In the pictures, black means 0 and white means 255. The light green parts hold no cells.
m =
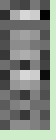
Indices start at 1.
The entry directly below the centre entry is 215
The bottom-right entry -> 110
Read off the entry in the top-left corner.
119
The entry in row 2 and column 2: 174
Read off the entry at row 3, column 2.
101
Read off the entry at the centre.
44
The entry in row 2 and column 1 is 44
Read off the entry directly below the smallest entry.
101
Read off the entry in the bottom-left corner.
79
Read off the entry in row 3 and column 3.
101
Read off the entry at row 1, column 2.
79
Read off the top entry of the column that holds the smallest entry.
79
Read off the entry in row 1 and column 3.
67

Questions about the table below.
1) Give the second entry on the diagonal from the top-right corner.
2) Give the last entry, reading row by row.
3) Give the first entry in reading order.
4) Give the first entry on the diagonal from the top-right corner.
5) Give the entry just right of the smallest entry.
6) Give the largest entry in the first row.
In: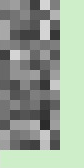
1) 94
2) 74
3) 147
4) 126
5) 158
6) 212

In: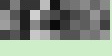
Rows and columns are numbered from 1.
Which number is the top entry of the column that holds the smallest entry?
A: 19
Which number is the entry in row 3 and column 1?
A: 158
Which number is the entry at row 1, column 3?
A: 52
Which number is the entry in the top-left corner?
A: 52
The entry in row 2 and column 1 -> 149
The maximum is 208
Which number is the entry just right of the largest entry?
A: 104
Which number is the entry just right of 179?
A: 126
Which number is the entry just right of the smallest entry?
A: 52
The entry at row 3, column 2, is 116
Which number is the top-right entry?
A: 137
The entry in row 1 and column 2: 126
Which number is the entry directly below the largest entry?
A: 137

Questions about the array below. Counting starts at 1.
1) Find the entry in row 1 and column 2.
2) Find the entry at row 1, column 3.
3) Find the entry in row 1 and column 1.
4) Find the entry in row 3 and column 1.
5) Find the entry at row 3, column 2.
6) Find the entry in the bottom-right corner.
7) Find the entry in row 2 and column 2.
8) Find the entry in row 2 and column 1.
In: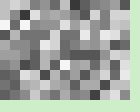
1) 212
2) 192
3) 192
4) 245
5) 106
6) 138
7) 138
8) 192
